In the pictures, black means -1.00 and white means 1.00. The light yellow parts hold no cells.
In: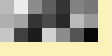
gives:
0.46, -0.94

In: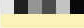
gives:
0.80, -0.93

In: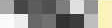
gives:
0.32, 0.48

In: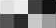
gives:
0.76, 0.22

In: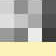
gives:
0.65, -0.54

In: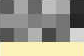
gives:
-0.27, 0.66
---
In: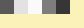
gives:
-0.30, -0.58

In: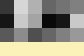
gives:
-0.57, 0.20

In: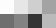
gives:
0.98, 0.46

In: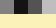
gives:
0.01, 0.49

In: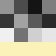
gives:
0.17, 0.80

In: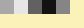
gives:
0.32, 0.04

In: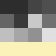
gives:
-0.65, 0.76
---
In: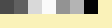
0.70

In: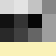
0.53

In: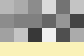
0.10

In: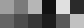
0.43

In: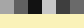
-0.86

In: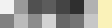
-0.37
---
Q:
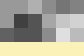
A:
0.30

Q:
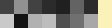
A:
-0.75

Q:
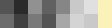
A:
0.05

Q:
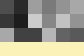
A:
0.06

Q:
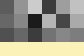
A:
0.42

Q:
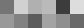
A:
0.46

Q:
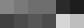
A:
-0.14

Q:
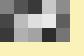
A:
0.74

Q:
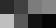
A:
-0.49
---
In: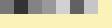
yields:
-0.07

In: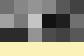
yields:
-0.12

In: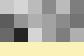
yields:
0.57

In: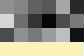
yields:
0.13

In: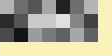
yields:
0.41

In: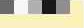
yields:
-0.17
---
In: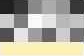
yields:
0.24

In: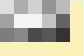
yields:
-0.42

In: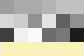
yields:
0.96

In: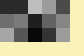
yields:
-0.94

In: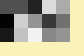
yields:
0.90

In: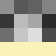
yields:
0.74
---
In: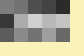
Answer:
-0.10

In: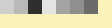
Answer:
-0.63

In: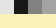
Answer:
0.01

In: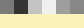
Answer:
0.53

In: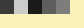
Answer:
-0.80

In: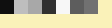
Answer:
0.32

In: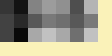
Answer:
0.32

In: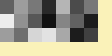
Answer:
0.68
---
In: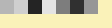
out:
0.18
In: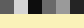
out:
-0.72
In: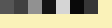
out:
-0.58
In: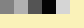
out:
0.67
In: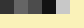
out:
0.57
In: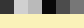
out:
-0.07
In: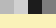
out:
-0.02
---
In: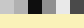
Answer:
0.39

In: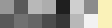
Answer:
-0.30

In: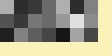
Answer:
-0.65

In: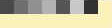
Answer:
-0.13

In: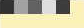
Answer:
0.27

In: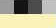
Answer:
-0.84
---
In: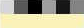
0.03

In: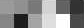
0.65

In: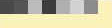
0.37

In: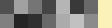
0.34

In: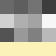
0.45

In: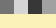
-0.10

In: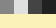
-0.47
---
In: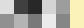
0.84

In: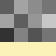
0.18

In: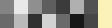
-0.82

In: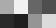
0.17

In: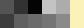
-0.08

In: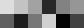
-0.97

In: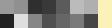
-0.04

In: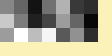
-0.21
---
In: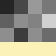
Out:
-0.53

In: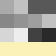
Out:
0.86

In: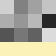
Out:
-0.07

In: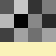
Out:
0.27

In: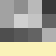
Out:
-0.31

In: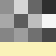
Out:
0.23
